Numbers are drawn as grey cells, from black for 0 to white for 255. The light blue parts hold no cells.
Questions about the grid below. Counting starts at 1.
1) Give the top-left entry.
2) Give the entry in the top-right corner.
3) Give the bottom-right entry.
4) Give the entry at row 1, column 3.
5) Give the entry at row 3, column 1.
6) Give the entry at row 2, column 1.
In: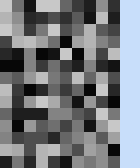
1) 200
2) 48
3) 90
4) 19
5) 200
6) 180

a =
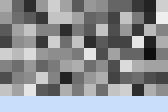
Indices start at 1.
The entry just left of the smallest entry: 101
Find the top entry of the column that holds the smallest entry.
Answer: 35
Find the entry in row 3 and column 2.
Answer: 162
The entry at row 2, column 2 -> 110
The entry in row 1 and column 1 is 174
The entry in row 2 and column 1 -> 152
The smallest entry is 14
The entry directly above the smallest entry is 35
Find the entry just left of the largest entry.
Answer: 45
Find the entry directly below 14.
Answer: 162
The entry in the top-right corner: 207
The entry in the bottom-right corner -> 141
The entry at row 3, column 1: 90
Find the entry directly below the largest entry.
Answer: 131
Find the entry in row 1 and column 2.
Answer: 101
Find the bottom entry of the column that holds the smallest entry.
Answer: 174

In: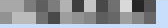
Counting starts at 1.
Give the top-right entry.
83
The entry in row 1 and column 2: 168
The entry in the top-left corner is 168
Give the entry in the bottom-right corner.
103
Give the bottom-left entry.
146
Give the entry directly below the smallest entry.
134
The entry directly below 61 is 146

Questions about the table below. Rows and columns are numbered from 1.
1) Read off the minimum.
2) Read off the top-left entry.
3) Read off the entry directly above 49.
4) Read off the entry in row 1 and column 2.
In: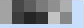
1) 37
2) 163
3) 123
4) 72

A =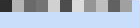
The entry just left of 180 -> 46
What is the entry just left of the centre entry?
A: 209
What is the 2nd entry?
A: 180

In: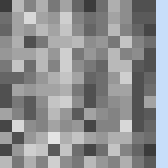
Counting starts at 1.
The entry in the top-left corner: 59
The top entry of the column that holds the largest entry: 120
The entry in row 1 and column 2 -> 185
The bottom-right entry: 90
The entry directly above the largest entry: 163
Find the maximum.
228
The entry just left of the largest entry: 175
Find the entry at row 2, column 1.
110
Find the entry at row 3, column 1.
101
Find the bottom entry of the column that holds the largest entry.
207
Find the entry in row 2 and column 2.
163
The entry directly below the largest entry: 90
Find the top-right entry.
80
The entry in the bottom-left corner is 185
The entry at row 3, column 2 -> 163
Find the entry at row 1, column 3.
131
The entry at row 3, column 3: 151

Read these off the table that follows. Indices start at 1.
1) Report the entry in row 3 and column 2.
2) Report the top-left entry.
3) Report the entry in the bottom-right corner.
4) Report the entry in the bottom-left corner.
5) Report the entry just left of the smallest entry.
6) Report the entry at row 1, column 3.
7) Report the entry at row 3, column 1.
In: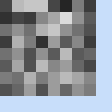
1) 145
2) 70
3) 124
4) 81
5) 70
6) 198
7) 113
